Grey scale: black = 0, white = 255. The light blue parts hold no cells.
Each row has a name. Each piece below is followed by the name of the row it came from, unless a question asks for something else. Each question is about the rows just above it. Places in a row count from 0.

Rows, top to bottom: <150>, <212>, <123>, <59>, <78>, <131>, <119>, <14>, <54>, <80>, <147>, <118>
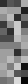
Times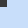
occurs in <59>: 2
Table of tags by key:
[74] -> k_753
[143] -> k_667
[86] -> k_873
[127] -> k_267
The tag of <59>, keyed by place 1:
k_667
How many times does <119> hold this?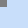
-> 3
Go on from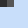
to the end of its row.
[ 74 172]

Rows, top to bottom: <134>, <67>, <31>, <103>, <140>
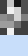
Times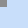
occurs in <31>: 1
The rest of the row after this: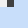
[64]
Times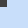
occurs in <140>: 3
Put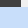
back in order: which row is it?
<140>

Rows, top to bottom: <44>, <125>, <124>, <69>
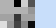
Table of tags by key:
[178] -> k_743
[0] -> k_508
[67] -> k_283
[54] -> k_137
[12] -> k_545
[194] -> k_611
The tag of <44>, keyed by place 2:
k_508
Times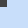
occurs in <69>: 1
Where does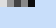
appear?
<69>
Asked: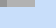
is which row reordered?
<125>
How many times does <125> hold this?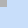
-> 4
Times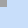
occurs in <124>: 4

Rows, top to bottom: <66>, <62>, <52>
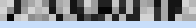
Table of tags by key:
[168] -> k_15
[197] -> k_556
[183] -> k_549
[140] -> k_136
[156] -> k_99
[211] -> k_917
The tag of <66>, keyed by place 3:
k_136
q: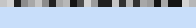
<66>
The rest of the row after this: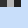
[183  33  33 211 211  49 168  20 197 168 168]
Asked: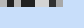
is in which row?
<52>
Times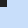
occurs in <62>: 5
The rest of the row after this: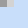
[183 197  20 156 197  20  33 168 156   5   5 156  33 183  33 183 197  49
 168  20  33 183 211]
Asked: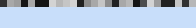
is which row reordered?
<66>

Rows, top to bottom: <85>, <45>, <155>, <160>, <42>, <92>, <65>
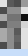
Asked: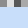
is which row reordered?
<42>
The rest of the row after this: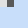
[ 76 153]
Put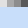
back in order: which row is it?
<42>
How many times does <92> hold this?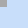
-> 1
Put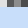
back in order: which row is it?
<65>

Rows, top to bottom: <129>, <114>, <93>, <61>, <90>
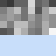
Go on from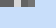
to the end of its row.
[71]
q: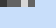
<129>

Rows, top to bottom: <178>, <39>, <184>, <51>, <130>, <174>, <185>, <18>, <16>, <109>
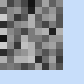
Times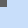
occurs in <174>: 2
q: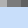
<174>

